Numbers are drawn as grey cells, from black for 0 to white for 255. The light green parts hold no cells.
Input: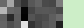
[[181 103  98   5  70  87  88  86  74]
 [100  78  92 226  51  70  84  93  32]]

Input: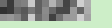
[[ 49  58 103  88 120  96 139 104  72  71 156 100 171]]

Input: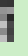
[[148 153]
 [193  73]
 [190  75]]

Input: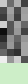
[[ 74 161  75 158]
 [207  86 162 103]
 [ 44 145 102 151]
 [103  63  47 164]]

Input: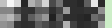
[[133 134  71  51  49  90  93  46  66 154  46  46  51  50 143]
 [146 135  53  46  48  93  75  55  65 176  65  43  47  53 159]]

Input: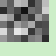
[[ 44 100  70  18 112  99 206]
 [117  71 161 130 170  71  77]
 [153 115 108  63 124 136  44]]
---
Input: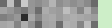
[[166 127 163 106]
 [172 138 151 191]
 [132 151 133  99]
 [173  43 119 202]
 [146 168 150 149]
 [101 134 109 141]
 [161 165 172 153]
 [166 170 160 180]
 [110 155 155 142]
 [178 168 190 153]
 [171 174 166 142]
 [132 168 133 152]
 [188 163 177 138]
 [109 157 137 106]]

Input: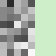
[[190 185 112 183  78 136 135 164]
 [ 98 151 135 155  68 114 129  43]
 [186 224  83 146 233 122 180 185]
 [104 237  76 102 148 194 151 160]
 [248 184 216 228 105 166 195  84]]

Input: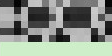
[[187  67 168 186 180  55]
 [186  65 168 186 177  56]
 [171  20  29 155  40   4]
 [188  68 170 185 182  51]
 [ 30 172  62  29  46 193]
 [ 34 167  63  33  47 195]
 [191 186  60  35  46 122]
 [ 78 172 176  85 168 185]
 [ 16  44 190 197 201 120]
 [ 28 175  62  27  47 192]
 [190 183  55  39  50 116]
 [186 186  58  38  46 119]
 [190 181  56  39  46 122]
 [ 19  45 191 197 201 121]
 [ 72 174 185  82 172 193]
 [170  21  29 157  40   7]]

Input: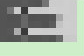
[[ 85  84  84  84  84  85]
 [ 83  87  83  81 117  85]
 [ 85 173  83  82 202  85]
 [101  58 103 102  57  90]
 [ 83 206  85  81 205  85]
 [ 84 206  86  82 204  83]
 [ 87 204  82  82 205 116]
 [ 83 205  92  85 208 204]
 [105 205 195 168 206 204]
 [200 206 206 204 206 206]
 [202 205 204 205 204 204]]

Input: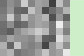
[[163 176 129 107 111 130 120 113]
 [179 101 164  93 142 201 151 143]
 [115 198 147 141  99 123 104 127]
 [128 140 146 165 109 188  99 204]
 [134 129 136 179 147 149 194 132]
 [158 142 173 204 165 163 159 162]
 [195  70  96 185 157 181  77 153]
 [150 150  91 118 118  80 109  63]
 [162 193 222 191 236 150 135 191]
 [232 143 177 128 148  98 180 137]]

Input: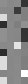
[[220 133 220 220  44 137 144 144  45 219 135 142]
 [135 136 135 135 137 138 136 136 137 135 135 136]
 [138 137 138 137 135 228 134 135 127 137  59 138]
 [127 254 127 126 130 127  52  51 145 128 127  51]]

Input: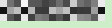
[[233  19 228]
 [ 86 165 113]
 [ 59 192  81]
 [234  20 246]
 [ 66 183  88]
 [123  59  87]
 [114  58  66]
 [ 59 192  79]
 [ 86 165 109]
 [ 56 193  74]
 [212  47 203]
 [140  56 112]
 [134  58  97]
 [ 95 159 127]
 [232  19 236]]

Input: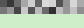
[[119  84]
 [149  55]
 [ 69 108]
 [201 167]
 [ 84 207]
 [186 100]
 [106 218]
 [ 48 211]
 [189  83]
 [151 147]
 [194 215]
 [142 170]]

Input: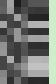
[[142 133  69  68 150 146  91  53 165  62  98  93]
 [ 46  71  84 172  66  72  62  99  68  71 154 162]
 [109  79 120  59  59  59 151 151  63 161  50  30]
 [ 61 129 149 118  81  84 127  71 121  96  74  61]
 [ 42 170 193 181  61  46 165  49 178  37  57  85]
 [ 43 170 194 181  61  45 163  48 179  37  54  86]
 [ 42 170 194 179  61  46 166  49 179  35  56  87]]
